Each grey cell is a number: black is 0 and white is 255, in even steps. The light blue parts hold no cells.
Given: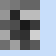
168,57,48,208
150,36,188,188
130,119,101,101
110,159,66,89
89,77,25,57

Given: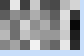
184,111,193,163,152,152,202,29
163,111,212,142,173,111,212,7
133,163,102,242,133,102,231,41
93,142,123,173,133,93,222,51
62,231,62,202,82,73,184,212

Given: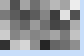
204,133,154,133,142,164,122,194
184,122,101,154,111,69,80,173
173,80,164,111,154,184,164,237
122,92,69,92,133,60,225,80
49,194,214,142,37,101,111,142

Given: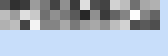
189,156,222,201,112,144,121,90,39,144,58,100,132,253,132,100
177,189,67,243,132,132,168,121,156,168,144,189,210,78,90,78
90,48,58,156,121,67,144,58,222,78,67,210,189,112,168,177

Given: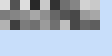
221,83,221,40,201,50,112,133,210,201
179,62,124,112,155,112,191,72,103,94
124,133,143,167,143,103,83,72,155,167

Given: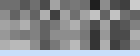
175,185,185,141,87,120,152,185,129,52,175,63,87,152
163,152,175,129,99,120,152,175,129,75,163,75,87,129
152,129,120,129,99,141,141,141,120,52,152,75,75,175
141,99,141,99,175,63,163,111,163,194,99,194,111,99
111,111,87,111,75,163,111,120,111,31,141,75,63,204

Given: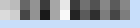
219,207,70,147,25,166,249,35,91,47,125,70,125
198,187,103,147,59,166,231,59,113,82,135,91,135

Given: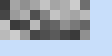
195,58,70,186,90,101,144,121,101
186,204,155,70,79,90,70,58,144
70,155,175,79,132,195,175,165,186
58,165,144,165,195,165,175,204,110
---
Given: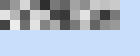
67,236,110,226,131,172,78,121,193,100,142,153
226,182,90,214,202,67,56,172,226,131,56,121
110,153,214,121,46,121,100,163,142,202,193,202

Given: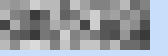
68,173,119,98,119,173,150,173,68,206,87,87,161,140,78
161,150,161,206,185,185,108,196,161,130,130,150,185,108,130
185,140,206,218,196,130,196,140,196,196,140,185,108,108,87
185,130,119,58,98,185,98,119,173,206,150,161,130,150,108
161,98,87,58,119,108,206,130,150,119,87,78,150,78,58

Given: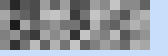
128,147,86,58,167,138,167,49,196,147,128,187,86,128,147
167,116,98,76,187,196,178,58,116,196,167,128,86,158,178
138,49,116,187,98,178,116,196,98,128,158,138,107,178,167
107,39,86,76,158,98,158,76,86,158,138,196,138,138,98
147,27,167,107,128,147,116,116,67,178,116,98,147,178,158

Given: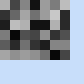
29,189,177,18,18,177,41
165,144,156,144,113,8,69
50,103,165,113,156,200,41
177,69,133,18,156,124,189
92,41,113,50,29,133,133
124,8,80,69,144,50,80

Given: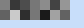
98,202,46,119,26,162,98
128,56,77,119,140,67,150

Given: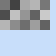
77,193,149,98,202
181,140,110,158,98
119,66,169,181,119

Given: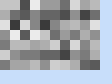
144,235,90,235,197,111,155,123,174,144
197,197,78,235,155,155,111,215,165,186
123,186,186,165,174,206,101,215,134,186
123,165,165,186,144,206,197,174,101,90
206,144,123,123,101,101,68,144,123,174
174,111,90,134,101,101,78,144,68,111
224,58,215,134,58,134,174,186,155,224
